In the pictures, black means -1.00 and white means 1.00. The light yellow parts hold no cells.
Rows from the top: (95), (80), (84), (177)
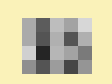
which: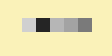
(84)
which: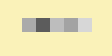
(95)
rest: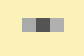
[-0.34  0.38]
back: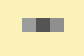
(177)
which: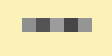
(177)
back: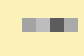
(95)

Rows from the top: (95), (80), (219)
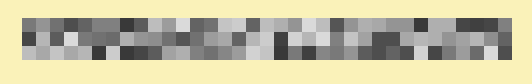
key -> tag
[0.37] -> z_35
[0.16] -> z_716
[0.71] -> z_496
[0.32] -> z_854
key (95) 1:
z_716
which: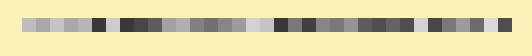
(219)
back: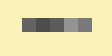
(219)
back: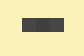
(95)
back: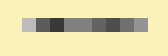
(95)

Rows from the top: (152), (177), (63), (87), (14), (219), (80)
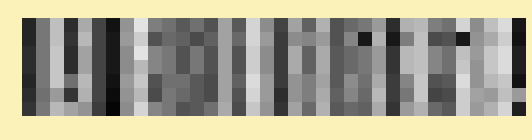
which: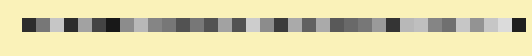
(87)
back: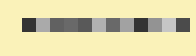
(80)
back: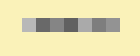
(219)
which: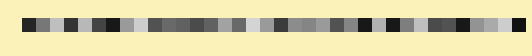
(177)
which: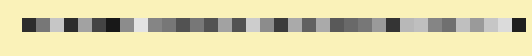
(63)
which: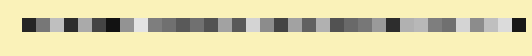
(152)

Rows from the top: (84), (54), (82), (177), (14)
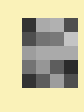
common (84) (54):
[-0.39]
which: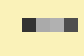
(84)
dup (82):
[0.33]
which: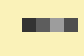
(14)
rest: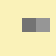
[-0.27 -0.66]

